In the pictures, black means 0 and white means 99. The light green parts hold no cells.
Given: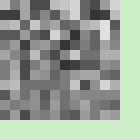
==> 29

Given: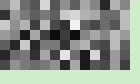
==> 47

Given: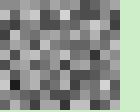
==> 49

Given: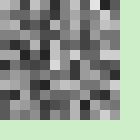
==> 45

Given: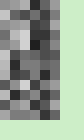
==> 48

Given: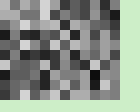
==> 82
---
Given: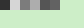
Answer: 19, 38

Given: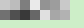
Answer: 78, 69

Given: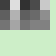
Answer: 24, 50

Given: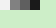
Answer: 94, 10

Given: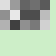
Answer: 86, 81

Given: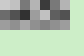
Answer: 79, 61

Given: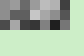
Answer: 55, 46

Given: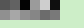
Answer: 33, 47

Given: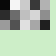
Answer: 3, 12
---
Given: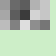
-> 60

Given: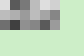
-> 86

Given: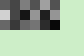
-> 36

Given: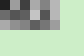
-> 13

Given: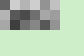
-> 39

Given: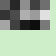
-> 39
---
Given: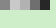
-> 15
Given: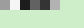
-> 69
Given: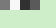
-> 35
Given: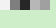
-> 62
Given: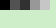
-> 77
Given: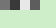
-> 36
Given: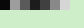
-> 83
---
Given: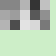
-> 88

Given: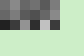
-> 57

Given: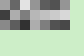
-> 19

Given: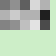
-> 74

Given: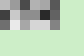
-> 65

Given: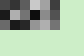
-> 15
